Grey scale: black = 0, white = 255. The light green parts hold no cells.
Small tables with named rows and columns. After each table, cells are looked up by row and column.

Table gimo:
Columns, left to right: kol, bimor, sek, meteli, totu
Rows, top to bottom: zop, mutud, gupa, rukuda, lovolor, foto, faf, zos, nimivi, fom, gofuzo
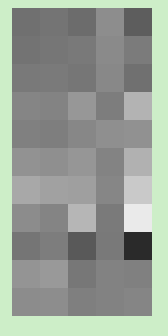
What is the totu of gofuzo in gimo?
133
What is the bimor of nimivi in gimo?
125
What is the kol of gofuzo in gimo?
140
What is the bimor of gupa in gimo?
122
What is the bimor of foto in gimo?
143
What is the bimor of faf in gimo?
161
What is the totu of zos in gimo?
234
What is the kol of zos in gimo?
140
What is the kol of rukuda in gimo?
133
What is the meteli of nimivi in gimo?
121
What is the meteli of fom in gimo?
130
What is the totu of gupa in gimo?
112
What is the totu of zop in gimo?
93
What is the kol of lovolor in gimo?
128
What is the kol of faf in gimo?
168
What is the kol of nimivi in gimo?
117
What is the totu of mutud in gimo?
123
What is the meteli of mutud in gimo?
138
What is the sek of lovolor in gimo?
135
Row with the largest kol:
faf

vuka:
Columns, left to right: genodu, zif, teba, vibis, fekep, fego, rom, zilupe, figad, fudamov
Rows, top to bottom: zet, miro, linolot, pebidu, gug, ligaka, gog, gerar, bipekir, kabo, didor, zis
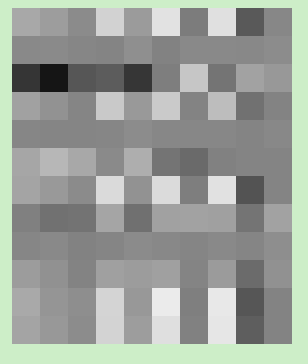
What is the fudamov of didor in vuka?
131
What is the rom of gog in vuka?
126
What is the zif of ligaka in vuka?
183
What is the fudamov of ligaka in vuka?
132
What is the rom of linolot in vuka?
198
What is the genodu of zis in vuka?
164
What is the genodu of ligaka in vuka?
166

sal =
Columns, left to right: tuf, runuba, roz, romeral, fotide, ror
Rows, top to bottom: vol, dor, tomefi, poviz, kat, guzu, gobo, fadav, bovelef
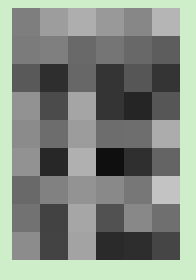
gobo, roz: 147
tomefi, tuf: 89
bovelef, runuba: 67
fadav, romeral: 81
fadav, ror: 111
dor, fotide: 104
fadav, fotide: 136
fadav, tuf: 114
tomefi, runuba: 46
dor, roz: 105
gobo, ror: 195
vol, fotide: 135
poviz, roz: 165
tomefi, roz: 103
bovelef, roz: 163
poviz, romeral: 52
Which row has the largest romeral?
vol

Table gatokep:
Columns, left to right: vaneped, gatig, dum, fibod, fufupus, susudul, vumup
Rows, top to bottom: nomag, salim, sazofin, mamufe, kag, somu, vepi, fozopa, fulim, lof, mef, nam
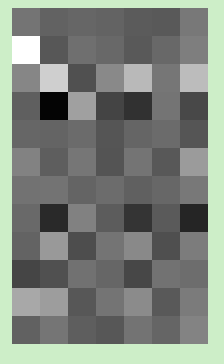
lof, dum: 113
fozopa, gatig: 41
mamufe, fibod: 68
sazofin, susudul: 118
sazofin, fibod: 137
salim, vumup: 126
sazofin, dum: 80
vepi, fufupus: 96
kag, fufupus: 101
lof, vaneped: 69
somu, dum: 118
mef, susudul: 89
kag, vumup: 85
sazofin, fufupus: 185
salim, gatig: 87
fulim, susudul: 79
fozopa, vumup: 37
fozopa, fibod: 92
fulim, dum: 77
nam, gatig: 117
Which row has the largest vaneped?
salim

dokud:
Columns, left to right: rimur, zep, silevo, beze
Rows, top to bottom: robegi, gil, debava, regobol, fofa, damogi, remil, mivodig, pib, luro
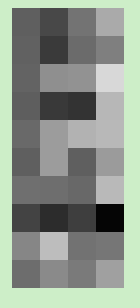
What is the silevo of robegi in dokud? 115
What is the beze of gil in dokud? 127
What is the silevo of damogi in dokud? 95
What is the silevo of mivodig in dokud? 62
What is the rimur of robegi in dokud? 95
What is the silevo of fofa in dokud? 178
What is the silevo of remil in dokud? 104
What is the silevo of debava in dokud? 146
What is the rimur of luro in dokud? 109
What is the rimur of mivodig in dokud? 67
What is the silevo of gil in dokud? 107
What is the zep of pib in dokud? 189
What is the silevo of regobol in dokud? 51

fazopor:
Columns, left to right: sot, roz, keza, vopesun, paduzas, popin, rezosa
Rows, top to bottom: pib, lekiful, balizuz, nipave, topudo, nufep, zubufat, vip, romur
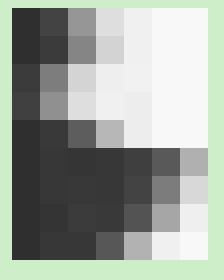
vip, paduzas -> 83
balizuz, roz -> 125
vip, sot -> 47
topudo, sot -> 47
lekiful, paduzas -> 240
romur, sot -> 47
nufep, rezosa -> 176
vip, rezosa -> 239
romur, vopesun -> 87
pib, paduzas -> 240
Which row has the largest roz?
nipave

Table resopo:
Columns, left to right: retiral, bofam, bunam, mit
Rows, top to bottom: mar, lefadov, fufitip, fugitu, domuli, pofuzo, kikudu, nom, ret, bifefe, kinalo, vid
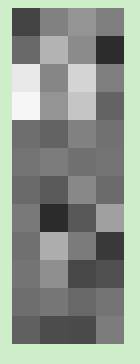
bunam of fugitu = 197
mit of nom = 159
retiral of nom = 121
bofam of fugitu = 148
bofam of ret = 174
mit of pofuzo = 115
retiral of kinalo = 110
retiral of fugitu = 246
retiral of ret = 112
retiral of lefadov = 105
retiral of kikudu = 106
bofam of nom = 43
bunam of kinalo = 104
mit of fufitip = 126

